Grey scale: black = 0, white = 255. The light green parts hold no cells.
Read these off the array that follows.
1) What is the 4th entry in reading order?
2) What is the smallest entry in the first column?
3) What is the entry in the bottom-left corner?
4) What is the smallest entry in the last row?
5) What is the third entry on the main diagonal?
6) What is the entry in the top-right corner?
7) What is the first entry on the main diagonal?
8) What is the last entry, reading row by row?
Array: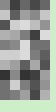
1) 72
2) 51
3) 113
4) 72
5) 219
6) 103
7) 137
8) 177

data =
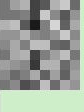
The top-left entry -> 118
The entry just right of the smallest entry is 127
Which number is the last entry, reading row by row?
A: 148
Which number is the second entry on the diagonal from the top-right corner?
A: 88
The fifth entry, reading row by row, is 88
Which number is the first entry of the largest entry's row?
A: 178
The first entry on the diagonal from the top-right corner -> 107
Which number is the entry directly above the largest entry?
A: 137
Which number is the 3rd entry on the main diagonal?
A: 88
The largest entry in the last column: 169
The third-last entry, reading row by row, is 107
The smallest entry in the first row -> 66
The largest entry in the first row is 201
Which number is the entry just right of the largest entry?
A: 97
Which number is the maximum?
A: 213
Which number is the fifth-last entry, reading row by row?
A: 97
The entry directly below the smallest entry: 137
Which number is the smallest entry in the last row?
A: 78
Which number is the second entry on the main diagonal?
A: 118
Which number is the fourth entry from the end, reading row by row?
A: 190
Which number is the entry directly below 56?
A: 169
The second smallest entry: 56
